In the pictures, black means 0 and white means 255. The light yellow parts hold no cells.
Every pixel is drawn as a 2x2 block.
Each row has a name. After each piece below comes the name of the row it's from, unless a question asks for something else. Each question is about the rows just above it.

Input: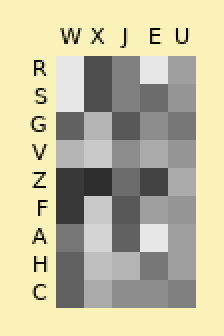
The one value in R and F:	[159]
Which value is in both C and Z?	[170]
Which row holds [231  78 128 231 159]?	R

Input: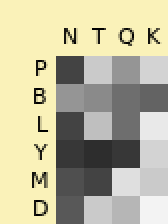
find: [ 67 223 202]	M
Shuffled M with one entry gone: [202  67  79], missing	[223]
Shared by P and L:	[67]
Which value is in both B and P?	[149]

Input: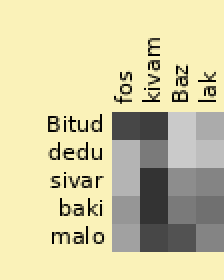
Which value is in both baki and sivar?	[51]
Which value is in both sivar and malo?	[132]

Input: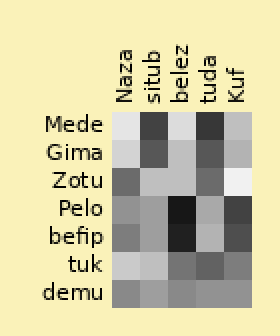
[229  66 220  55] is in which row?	Mede
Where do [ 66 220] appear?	Mede
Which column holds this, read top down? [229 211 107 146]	Naza
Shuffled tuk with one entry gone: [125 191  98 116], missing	[202]

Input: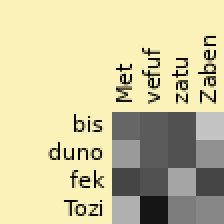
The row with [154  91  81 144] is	duno

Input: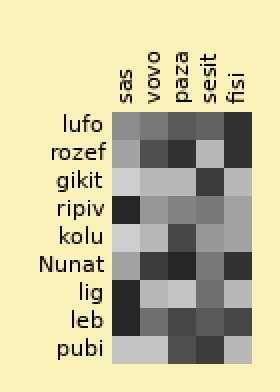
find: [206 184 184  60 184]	gikit
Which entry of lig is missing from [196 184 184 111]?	[38]
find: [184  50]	rozef
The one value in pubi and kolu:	[184]
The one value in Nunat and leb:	[38]

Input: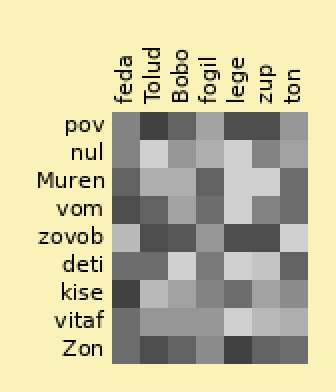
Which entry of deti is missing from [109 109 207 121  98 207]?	[196]
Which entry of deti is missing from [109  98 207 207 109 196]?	[121]
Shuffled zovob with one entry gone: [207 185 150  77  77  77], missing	[87]
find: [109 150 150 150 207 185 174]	vitaf

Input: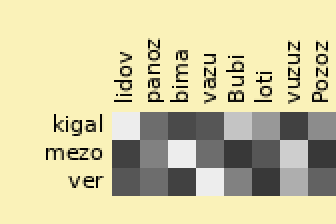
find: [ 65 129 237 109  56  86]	mezo
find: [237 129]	ver

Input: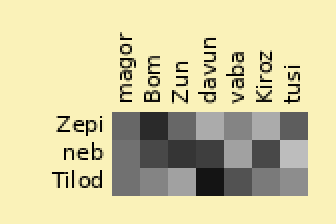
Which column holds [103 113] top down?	magor
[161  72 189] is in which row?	neb
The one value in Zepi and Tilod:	[132]
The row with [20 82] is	Tilod
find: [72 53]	neb
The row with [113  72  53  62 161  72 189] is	neb

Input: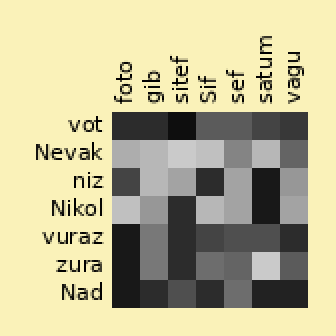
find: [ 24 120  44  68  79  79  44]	vuraz
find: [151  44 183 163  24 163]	Nikol
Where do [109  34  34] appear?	Nad
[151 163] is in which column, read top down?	vagu
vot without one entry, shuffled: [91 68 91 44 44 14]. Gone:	[56]
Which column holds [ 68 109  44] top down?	Sif

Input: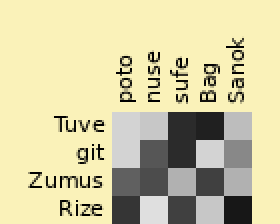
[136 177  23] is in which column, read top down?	Sanok
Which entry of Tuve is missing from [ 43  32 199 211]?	[189]

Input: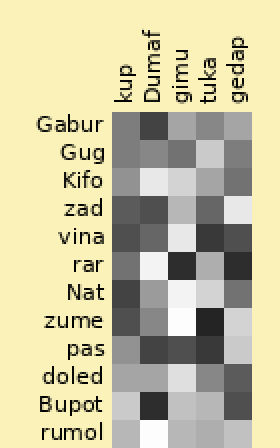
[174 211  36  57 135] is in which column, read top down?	tuka
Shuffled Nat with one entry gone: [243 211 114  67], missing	[155]
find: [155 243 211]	Nat
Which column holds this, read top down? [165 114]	gimu
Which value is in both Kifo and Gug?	[114]
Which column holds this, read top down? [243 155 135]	Dumaf

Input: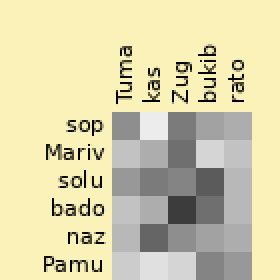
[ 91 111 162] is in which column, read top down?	bukib
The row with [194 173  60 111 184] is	bado
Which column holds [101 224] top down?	kas

